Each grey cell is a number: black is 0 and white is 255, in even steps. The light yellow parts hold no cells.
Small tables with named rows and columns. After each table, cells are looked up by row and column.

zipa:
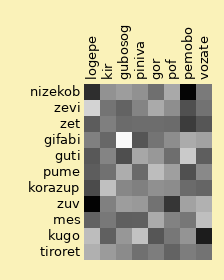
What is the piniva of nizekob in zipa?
145
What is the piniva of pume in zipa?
106
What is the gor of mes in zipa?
171
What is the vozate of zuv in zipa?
177
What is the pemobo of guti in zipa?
202
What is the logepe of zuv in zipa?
3
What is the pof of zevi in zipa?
142
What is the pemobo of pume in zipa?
80
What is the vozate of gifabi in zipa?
162
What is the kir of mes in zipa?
120
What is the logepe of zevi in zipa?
211
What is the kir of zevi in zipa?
116
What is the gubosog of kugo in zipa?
151
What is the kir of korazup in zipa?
192
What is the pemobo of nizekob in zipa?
5
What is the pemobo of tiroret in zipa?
125
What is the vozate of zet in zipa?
86
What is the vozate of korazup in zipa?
101
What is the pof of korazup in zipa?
140
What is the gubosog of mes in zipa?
95
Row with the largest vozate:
mes

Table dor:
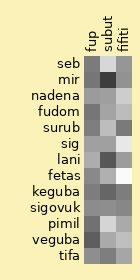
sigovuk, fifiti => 135
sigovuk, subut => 142
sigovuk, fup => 140
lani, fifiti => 156
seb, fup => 123
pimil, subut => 213
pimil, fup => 113
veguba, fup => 94
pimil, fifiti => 170
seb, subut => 215
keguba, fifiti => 125
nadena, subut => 159
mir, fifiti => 146
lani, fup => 173
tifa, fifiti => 166

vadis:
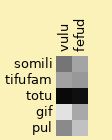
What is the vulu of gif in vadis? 226
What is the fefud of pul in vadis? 193
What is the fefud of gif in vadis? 168
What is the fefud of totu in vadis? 15
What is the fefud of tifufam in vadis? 152
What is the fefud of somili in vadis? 164
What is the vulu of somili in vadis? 117
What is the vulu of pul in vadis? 138
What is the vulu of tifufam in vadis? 161
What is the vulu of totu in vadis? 9
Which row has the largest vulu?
gif

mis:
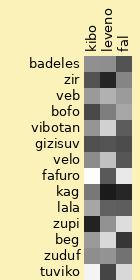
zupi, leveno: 146
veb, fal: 155
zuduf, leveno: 147
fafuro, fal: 233
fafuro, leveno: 89
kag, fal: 38

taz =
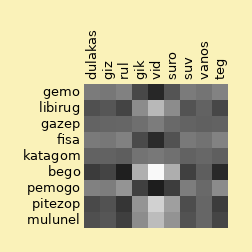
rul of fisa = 129
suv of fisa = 121
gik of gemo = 72
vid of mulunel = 188
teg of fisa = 130
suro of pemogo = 61
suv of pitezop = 77
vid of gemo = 39
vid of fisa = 42
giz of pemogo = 125
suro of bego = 174
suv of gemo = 123
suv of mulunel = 82
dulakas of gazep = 99

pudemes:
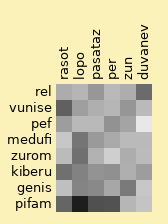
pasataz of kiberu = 147
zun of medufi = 186
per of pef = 146
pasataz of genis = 137
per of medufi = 170
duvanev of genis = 199
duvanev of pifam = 196
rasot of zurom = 187
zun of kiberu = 175
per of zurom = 207
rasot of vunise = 96
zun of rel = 173
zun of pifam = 182
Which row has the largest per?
zurom

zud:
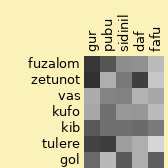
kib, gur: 88
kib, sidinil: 111
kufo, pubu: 111
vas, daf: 178
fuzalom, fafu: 187
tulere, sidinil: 158
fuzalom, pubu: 85
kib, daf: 106
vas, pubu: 131

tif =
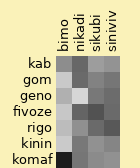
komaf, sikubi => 139
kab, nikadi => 103
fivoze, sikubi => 82
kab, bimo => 141
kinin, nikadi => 120
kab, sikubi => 157
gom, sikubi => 130
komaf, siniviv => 145
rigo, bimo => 188
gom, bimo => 201
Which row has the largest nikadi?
geno

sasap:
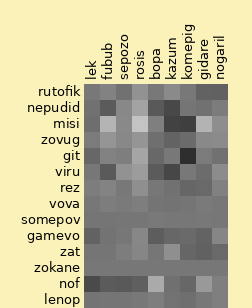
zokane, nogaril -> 119
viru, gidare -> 108
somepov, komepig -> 119
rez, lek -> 125
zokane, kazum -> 119
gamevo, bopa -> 93
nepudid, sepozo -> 136
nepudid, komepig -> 117
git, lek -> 103
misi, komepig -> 63
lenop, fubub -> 117
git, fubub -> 130
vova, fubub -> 125

